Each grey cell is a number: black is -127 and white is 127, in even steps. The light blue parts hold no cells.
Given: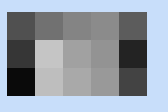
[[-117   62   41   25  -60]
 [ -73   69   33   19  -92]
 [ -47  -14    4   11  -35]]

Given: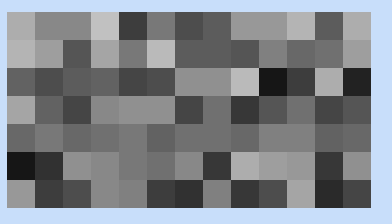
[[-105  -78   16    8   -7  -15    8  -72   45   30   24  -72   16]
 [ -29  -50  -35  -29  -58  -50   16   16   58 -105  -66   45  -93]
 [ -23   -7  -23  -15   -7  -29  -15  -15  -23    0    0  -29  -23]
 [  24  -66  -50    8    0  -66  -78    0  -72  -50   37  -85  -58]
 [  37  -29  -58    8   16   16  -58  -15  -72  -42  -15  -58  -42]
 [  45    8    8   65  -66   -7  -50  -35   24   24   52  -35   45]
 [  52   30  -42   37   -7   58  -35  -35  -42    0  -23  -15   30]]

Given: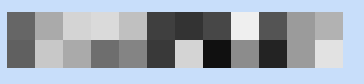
[[ -31   72   42  -17    4  -70   84 -111   12  -92   27   98]
 [ -25   42   84   90   64  -64  -76  -56  111  -43   27   50]]

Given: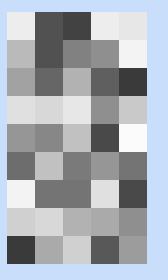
[[-69  42  80 -39  28]
 [-18  65  -5  22 -11]
 [ 22   7  65 -54 123]
 [ 34 -25  50 -32 -69]
 [ 58 -46   1  15 115]
 [ 80  88  50  42  15]
 [ 96  88 103  15  73]
 [109 -46 -61 109 103]
 [115 -11 -11  96 -54]]

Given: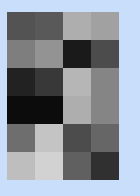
[[-115 -115   46    5]
 [ -93  -71   54    5]
 [ -44  -38   46   33]
 [ -17   68  -51  -25]
 [  -1   19 -101  -51]
 [  62   82  -31  -79]]

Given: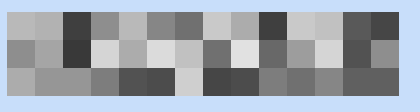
[[ 14  37 -70  85  44  91  65 -15  97 -23  29  85 -45  14]
 [ 44  22  22  -2 -45 -51  79 -57 -51  -2 -15   6 -31 -31]
 [ 57  50 -64  14  57   6 -15  73  44 -64  73  65 -38 -57]]
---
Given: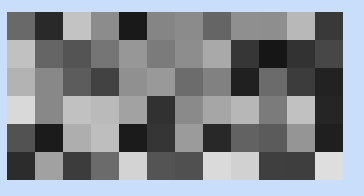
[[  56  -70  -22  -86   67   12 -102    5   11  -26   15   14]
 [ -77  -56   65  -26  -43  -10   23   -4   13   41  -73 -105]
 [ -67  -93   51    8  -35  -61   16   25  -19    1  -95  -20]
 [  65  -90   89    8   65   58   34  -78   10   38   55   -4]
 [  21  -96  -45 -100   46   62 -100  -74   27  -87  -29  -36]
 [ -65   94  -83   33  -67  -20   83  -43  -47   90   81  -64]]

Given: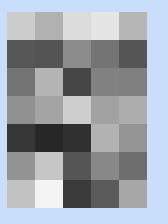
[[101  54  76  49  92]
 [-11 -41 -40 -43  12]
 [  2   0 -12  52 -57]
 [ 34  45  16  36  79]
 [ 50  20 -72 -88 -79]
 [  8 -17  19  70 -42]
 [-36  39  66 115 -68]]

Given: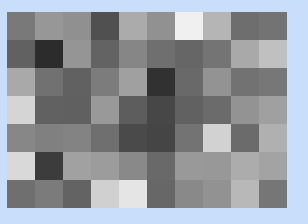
[[-17 -12  -6  23  16 -47  43  17 112  53]
 [ 41  64 -30 -83  21 -28   6 -16 -25 -11]
 [-13  -8  41 -14 -30  -3  32 -78 -22  19]
 [ 19  32  85 -30 -31  25 -34 -56 -30 -20]
 [-20  48   7   0   3 -16 -53 -58 -12  82]
 [ 44  35  89 -67  33  28   9 -22  25  24]
 [ 56  -9 -16  -4 -28  80 101 -24   9  18]]

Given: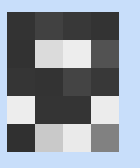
[[-71 -76 -76 -62]
 [109 -45 -77  91]
 [-59 -71 -74 -76]
 [-75 108 109 -75]
 [106   1 -79  73]]

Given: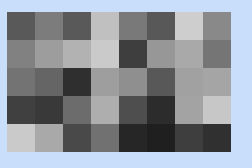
[[ 78   9 -38  -3 -38  64  -6 -39]
 [ 41 -10   1  29  50  74 -65  23]
 [ 33  37 -12 -26 -80  30  15 -39]
 [ 35  71 -63 -70 -19  46 -49 -83]
 [-65 -79  74  41 -54 -14 -89 -96]]

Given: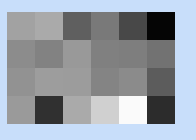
[[ -55 -122   34   42  -32   -6]
 [  -1  -13   12    2   25    0]
 [  11  -35   18   29   28    4]
 [ 122  -83   26  -79   42   80]]

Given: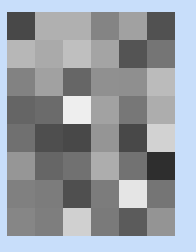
[[ 33 -46 -55  48  48   4]
 [-43 -10  55  42  63  36]
 [ 15  59   2  33 -25  16]
 [ -8  45 -26 -20 110  34]
 [-55  82 -15 -49 -55  21]
 [-13 -81  22 -25 -14  45]
 [101 -10   0  -3 -48  -3]
 [-36  20   6  -1  80  -5]]

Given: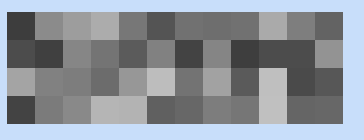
[[ -1 -28 -66  11  29  44  -8 -43 -14 -17 -14  42]
 [-51  19 -51 -63   6 -11 -36   1 -60   5 -65 -51]
 [-53 -40  36   1  -2 -19  23  61 -12  34 -37  63]
 [-26 -24 -60  -4   9  53  51 -31 -24  -2  -9  64]]
